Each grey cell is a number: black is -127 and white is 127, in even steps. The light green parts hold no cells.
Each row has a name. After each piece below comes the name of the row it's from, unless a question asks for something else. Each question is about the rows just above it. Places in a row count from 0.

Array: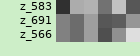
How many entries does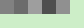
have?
5
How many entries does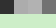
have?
4
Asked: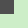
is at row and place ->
z_566, 3
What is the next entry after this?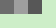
-34

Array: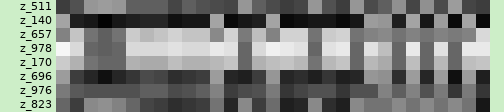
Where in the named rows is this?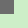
z_823, 15
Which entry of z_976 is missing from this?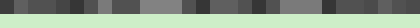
-38

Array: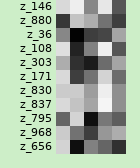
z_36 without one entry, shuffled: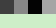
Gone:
-57
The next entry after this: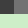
83
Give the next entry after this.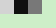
-33
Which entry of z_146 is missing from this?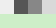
103

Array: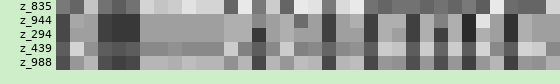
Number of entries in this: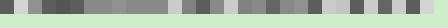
31
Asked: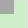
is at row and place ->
z_944, 1

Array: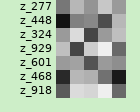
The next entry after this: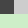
111
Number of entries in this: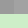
2
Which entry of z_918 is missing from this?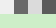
85
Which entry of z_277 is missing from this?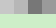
20
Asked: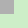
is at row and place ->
z_468, 2

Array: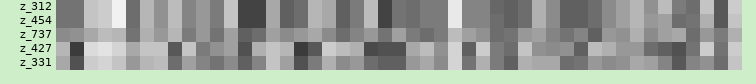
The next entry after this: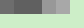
11
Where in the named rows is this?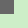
z_312, 31
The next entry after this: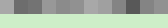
-18

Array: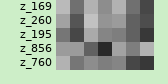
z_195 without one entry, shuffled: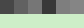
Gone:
42
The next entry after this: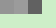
-50
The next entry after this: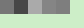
-30
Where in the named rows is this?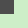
z_260, 6
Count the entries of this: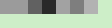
7

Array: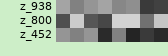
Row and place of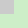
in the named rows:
z_800, 1
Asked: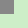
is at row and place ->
z_938, 4
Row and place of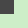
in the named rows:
z_800, 3
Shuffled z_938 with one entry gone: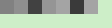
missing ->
7
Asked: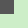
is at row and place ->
z_800, 2
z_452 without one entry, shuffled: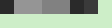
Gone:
-91

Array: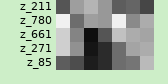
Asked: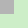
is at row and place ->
z_211, 2
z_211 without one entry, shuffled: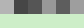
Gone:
-26
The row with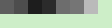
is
z_85

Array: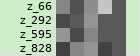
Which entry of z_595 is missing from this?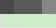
20
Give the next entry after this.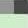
6
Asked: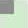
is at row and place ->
z_66, 2
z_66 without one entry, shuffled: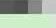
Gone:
14
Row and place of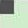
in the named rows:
z_66, 1

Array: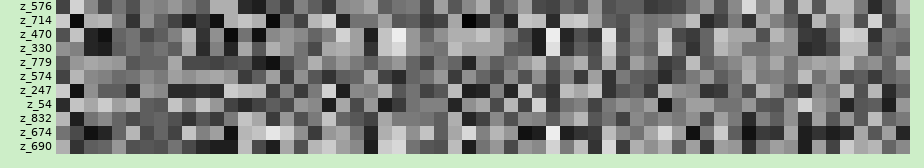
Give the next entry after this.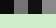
23
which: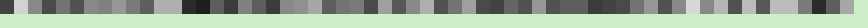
z_576
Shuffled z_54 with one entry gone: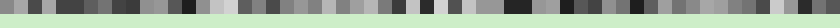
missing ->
-104
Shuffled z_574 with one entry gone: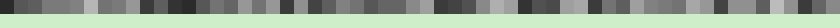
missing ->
-19

